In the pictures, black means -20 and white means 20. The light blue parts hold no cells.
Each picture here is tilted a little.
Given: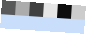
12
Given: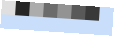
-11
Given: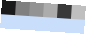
10
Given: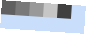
-10
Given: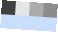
2
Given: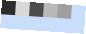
5
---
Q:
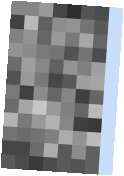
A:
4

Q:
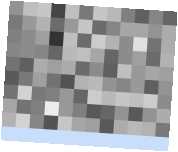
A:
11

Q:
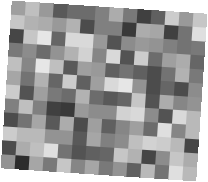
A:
4

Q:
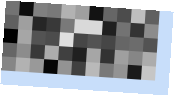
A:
0

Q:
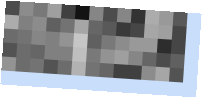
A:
-1
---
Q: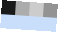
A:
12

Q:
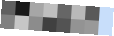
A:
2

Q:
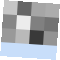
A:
-11

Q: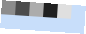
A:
7

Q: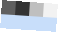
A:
10

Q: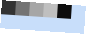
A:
6

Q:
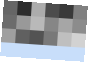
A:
-7

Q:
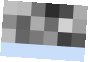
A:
-1

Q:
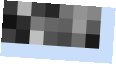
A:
10

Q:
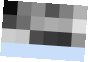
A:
-8
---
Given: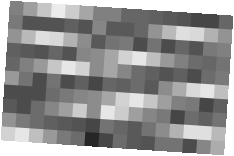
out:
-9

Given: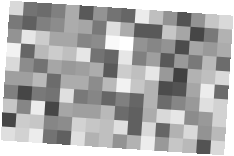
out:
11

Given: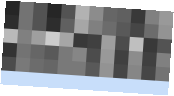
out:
0

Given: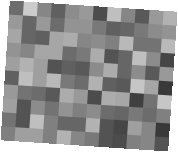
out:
4

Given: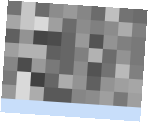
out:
-2

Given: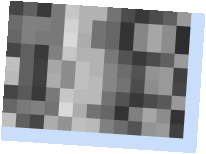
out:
-5
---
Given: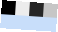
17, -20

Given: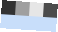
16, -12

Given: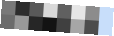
16, -17

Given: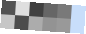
15, -10

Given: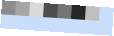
14, -14

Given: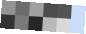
14, -14

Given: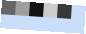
12, -17
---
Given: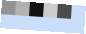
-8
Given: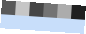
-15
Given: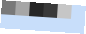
11
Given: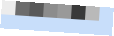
9
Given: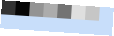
11
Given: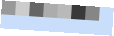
1
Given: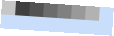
8
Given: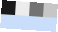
11
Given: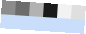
15
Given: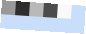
19
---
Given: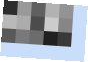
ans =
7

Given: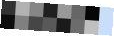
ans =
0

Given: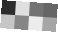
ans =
1

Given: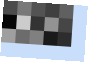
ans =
12

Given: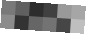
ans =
-12

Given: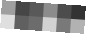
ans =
-5

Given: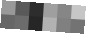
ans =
-3

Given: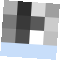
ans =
-11

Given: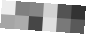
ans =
7

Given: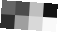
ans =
5
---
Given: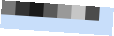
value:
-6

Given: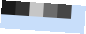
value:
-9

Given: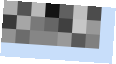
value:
0

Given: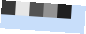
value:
-7

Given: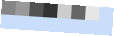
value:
1

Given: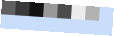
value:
-5

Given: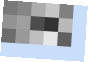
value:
3

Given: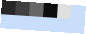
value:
-10
